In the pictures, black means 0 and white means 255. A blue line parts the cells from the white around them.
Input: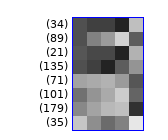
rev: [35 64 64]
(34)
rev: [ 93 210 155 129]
(89)

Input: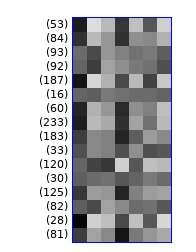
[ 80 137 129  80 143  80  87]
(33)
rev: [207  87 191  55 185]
(53)
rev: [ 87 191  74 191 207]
(28)
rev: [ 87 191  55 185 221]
(53)
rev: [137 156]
(183)
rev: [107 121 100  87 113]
(30)

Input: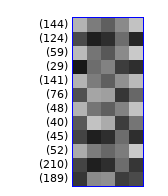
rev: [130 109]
(29)
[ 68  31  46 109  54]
(210)
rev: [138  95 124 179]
(144)

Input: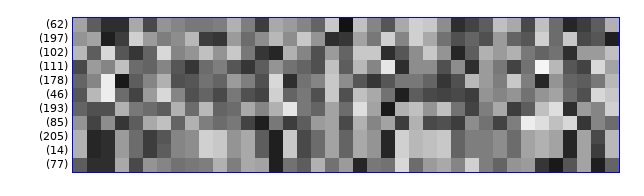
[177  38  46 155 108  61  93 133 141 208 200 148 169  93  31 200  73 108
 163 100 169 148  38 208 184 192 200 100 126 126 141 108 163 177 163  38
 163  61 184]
(14)
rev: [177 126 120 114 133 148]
(77)
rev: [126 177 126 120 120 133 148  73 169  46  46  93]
(62)
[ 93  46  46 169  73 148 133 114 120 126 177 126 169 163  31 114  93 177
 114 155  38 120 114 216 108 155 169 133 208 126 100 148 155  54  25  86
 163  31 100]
(77)
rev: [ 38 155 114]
(77)

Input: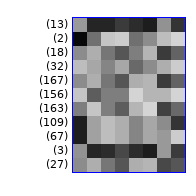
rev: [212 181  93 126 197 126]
(163)
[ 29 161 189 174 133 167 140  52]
(109)

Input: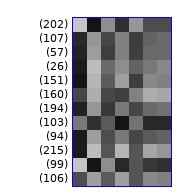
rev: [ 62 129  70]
(107)
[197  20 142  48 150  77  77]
(202)
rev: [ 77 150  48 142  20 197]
(202)
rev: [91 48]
(103)
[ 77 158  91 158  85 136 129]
(106)
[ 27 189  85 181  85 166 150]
(215)
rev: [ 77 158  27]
(94)

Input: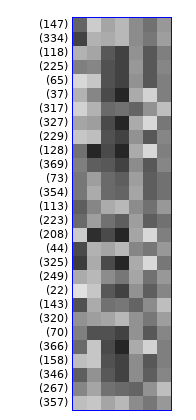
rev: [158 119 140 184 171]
(334)
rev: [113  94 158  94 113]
(223)
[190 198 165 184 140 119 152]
(357)

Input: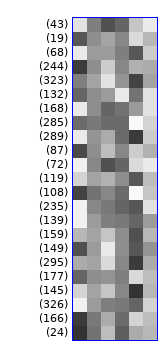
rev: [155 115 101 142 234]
(168)
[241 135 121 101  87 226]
(235)
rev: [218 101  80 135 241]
(72)
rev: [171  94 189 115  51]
(24)

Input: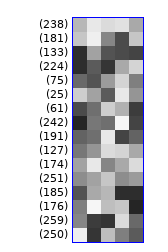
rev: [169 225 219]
(238)
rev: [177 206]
(61)

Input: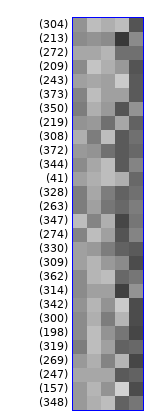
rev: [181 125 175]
(300)
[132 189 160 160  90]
(373)
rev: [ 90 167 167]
(247)
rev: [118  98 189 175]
(348)
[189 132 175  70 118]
(347)
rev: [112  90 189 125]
(308)
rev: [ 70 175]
(347)

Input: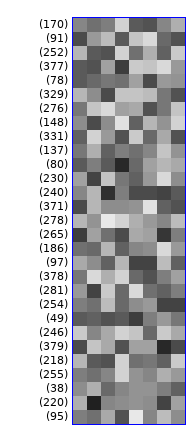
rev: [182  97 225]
(148)
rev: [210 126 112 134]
(170)
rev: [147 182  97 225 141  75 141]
(148)
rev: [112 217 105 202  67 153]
(281)
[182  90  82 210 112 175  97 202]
(252)

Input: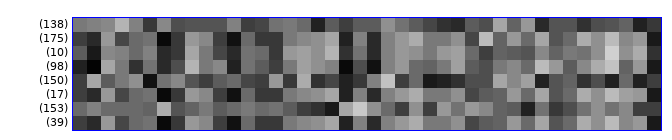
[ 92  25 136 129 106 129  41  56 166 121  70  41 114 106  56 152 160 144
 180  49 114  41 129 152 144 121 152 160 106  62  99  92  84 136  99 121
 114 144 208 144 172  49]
(10)
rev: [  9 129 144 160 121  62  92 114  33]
(98)
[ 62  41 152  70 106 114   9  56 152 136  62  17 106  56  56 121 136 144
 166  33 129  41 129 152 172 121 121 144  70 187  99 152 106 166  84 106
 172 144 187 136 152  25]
(175)
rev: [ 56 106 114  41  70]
(10)
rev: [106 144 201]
(153)

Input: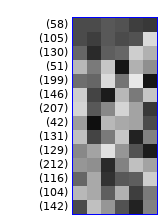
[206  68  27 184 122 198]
(146)
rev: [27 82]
(129)
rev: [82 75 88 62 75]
(105)
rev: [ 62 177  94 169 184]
(104)
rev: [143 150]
(212)
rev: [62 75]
(105)
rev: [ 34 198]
(131)

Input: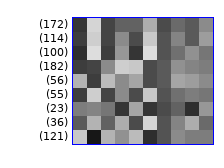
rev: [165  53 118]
(23)
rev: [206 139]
(182)
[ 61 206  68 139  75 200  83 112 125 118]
(55)

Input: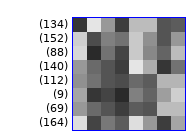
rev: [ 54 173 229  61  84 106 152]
(140)
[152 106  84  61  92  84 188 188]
(69)
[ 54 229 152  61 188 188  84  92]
(134)
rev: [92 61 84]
(69)

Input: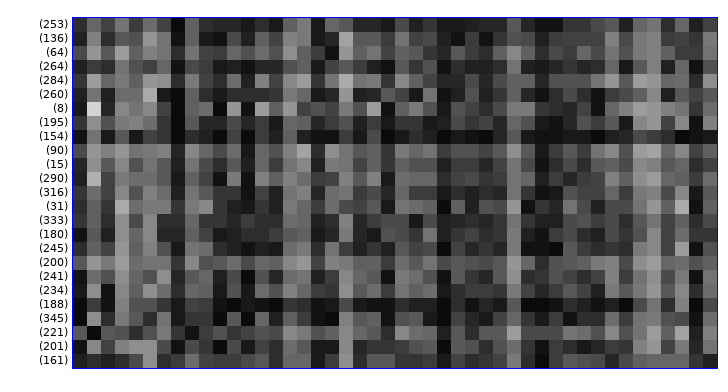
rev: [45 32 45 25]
(316)
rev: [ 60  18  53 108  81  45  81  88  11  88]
(201)

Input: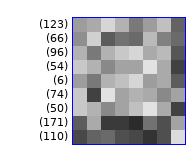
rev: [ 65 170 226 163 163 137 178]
(54)
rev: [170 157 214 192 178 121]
(6)
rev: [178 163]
(74)
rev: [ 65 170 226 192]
(50)

